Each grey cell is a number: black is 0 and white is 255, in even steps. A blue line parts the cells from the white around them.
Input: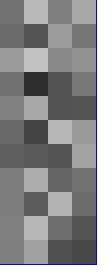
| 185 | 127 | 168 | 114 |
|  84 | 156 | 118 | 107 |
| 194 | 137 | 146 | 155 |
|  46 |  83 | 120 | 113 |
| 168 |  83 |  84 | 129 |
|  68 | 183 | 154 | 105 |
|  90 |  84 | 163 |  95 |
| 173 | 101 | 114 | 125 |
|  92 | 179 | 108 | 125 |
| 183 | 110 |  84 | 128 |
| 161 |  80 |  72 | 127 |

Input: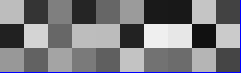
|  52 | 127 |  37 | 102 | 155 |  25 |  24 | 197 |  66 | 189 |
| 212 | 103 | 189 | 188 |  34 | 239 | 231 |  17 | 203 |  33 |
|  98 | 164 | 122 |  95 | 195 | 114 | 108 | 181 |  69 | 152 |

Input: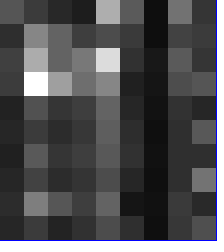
|  59 |  40 |  29 | 174 |  90 |  14 | 114 |  53 |  85 |
| 134 |  99 |  62 |  76 |  58 |  14 |  66 |  59 |  46 |
| 172 |  99 | 120 | 220 |  49 |  24 |  90 |  53 |  64 |
| 255 | 159 | 110 | 134 |  32 |  21 |  77 |  85 |  60 |
|  81 |  53 |  62 |  99 |  38 |  18 |  50 |  38 |  34 |
|  59 |  44 |  55 |  94 |  45 |  15 |  47 |  88 |  38 |
|  89 |  53 |  62 |  88 |  49 |  17 |  47 |  47 |  32 |
|  66 |  44 |  52 |  76 |  38 |  15 |  47 | 115 |  38 |
| 126 |  86 |  62 |  99 |  21 |  17 |  58 |  41 |  44 |
|  59 |  35 |  49 |  76 |  47 |  15 |  55 |  79 |  38 |

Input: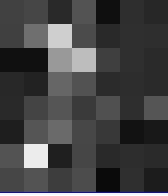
|  70 |  41 |  83 |  15 |  46 |  39 |  65 |
| 111 | 207 |  75 |  41 |  47 |  46 |  64 |
|  16 | 153 | 189 |  63 |  47 |  42 |  16 |
|  34 | 102 |  82 |  43 |  45 |  42 |  40 |
|  68 |  85 |  58 |  80 |  46 |  85 |  41 |
|  85 | 106 |  71 |  56 |  18 |  24 |  30 |
| 236 |  31 |  70 |  41 |  45 |  42 |  83 |
|  83 |  61 |  76 |  10 |  47 |  28 |  70 |

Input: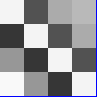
|  82 | 171 | 185 | 244 |
| 244 |  82 | 171 |  54 |
|  54 | 244 |  82 | 151 |
| 151 |  54 | 244 | 249 |

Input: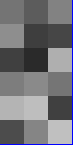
|  92 | 130 | 116 |
|  62 |  70 | 142 |
|  42 | 175 |  64 |
| 138 | 117 | 125 |
| 190 |  64 | 180 |
| 133 | 192 |  76 |

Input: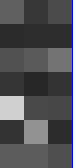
|  55 |  75 |  96 |
|  45 |  45 |  43 |
|  90 | 115 |  81 |
|  39 |  51 |  53 |
|  73 |  71 | 208 |
| 146 |  44 |  51 |
|  92 |  79 |  92 |

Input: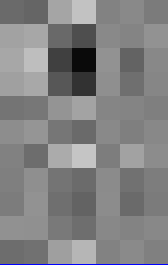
| 101 | 165 | 194 | 130 | 137 | 123 | 106 |
| 167 | 105 |  78 | 137 | 132 | 146 | 162 |
| 190 |  64 |  10 | 146 |  99 | 136 | 167 |
| 168 |  87 |  50 | 143 | 111 | 134 | 160 |
| 119 | 148 | 163 | 133 | 132 | 127 | 116 |
| 149 | 118 | 106 | 137 | 127 | 136 | 141 |
| 109 | 171 | 197 | 125 | 162 | 140 | 129 |
| 143 | 116 | 107 | 139 | 113 | 125 | 127 |
| 146 | 111 |  99 | 140 | 106 | 123 | 124 |
| 144 | 121 | 110 | 136 | 131 | 136 | 145 |
| 113 | 159 | 182 | 130 | 138 | 128 | 109 |
